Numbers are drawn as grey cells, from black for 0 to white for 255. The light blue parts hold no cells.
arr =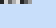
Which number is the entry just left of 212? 37
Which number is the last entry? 157
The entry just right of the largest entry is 37

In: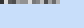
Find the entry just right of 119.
132
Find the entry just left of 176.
106

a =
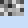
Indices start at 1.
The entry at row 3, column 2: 143
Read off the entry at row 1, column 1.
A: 54
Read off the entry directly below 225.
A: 115
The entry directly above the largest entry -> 128
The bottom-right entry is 171
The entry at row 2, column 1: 143
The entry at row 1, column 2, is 155

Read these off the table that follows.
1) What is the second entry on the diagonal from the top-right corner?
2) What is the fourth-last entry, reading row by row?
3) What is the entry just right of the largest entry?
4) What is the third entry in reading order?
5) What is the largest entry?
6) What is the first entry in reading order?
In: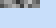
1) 135
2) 175
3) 121
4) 161
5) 190
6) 121

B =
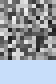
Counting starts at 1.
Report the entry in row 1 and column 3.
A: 227
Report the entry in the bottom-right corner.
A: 76
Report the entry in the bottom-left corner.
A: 131
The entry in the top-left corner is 131
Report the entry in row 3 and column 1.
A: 91
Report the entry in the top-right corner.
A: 186
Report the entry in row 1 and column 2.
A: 116
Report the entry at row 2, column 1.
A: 186
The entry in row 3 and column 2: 131

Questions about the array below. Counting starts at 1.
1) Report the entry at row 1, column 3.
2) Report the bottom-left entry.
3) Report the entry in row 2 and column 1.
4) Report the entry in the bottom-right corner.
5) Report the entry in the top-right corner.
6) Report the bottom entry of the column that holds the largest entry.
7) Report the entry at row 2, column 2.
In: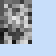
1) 116
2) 44
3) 87
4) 44
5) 131
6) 19
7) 204

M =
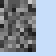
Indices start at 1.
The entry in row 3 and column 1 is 173
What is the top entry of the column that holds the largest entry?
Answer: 201
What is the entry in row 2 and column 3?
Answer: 86
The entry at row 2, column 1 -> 31
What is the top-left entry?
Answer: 45
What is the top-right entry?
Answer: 157
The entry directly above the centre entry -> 141
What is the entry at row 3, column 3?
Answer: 86
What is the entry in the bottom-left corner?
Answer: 141
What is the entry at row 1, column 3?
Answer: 86
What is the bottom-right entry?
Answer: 58
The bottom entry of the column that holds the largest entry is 17
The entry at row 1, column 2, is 141
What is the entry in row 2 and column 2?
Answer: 129
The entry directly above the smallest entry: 45
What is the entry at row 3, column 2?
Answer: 99
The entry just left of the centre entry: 99
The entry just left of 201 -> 99

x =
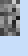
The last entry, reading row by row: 63
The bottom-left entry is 63
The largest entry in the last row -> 144
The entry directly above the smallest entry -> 144
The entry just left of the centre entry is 105
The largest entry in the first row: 199
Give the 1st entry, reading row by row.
92
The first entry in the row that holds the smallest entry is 144
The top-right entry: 78
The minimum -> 22
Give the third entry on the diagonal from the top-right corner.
157

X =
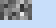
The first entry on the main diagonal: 124
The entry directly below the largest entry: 167
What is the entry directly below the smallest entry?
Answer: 60
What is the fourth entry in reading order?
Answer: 98
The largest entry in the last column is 167
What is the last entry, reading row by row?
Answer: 86
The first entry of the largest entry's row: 73
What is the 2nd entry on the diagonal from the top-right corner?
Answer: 139
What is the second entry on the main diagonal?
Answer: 60
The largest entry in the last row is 182
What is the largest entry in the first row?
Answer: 194
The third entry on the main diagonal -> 124

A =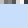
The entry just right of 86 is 216
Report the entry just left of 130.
115
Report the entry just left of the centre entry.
130

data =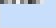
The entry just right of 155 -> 197
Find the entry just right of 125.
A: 183
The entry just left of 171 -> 96

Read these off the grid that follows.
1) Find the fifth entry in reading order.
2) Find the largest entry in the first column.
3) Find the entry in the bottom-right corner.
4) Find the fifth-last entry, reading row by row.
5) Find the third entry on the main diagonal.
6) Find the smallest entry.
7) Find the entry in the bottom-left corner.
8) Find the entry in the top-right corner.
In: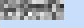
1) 184
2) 198
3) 171
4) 171
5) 75
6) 45
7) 171
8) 211

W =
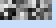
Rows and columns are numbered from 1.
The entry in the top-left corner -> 171
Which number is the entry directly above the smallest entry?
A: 35
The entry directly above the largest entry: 131
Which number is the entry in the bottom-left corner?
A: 21
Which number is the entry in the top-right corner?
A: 143
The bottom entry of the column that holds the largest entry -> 90
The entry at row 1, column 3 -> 213
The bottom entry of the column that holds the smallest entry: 131
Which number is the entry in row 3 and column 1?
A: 201
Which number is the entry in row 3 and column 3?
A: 35
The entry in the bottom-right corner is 103
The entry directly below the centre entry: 159
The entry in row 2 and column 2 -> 240
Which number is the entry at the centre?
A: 90
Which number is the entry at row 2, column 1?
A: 213
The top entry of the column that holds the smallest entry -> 35

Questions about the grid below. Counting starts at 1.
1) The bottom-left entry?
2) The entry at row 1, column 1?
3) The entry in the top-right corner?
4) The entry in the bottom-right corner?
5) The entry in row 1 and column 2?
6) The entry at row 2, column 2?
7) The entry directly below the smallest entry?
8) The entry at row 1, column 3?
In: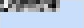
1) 88
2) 64
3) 139
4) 211
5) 236
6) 248
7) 114
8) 139
